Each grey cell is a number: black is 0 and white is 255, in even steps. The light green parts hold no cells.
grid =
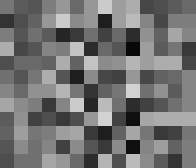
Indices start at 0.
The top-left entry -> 118
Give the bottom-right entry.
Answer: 125
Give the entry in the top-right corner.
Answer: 105
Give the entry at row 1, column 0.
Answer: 51
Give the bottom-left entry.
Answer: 78
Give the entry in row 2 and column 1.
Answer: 85
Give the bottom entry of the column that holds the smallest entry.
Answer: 187
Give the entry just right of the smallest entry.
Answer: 158
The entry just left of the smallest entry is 85
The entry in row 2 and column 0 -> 125
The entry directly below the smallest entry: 181
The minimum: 8
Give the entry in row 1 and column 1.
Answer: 78
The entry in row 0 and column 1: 91
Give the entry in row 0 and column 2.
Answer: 85

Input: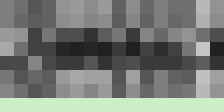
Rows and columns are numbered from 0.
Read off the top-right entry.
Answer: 147
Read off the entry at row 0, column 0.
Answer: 126
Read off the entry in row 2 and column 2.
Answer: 65
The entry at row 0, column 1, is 111
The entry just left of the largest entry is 119
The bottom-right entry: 147
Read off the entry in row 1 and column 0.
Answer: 126
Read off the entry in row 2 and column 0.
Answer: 154
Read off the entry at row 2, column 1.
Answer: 147
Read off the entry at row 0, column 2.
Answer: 85
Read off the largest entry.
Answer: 198
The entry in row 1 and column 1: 104
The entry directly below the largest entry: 92
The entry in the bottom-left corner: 133

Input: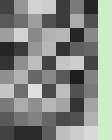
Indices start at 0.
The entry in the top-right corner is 37
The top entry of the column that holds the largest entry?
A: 210
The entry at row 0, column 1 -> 150
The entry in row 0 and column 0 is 67
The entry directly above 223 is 103
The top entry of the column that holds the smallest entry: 122
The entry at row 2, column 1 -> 210
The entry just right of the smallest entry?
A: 130
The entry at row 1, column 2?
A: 158
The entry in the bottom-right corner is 216
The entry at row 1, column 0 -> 89
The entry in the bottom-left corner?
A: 67
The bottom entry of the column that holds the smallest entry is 204
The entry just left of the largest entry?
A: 110
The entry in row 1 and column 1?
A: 110
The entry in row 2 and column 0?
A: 158

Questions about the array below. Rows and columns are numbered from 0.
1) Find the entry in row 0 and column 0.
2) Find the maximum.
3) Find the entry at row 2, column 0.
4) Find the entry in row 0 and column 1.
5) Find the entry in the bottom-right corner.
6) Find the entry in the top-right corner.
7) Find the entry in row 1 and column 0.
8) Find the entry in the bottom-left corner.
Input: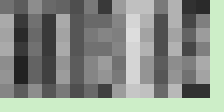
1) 113
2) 221
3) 163
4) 92
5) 49
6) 42
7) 170
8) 133
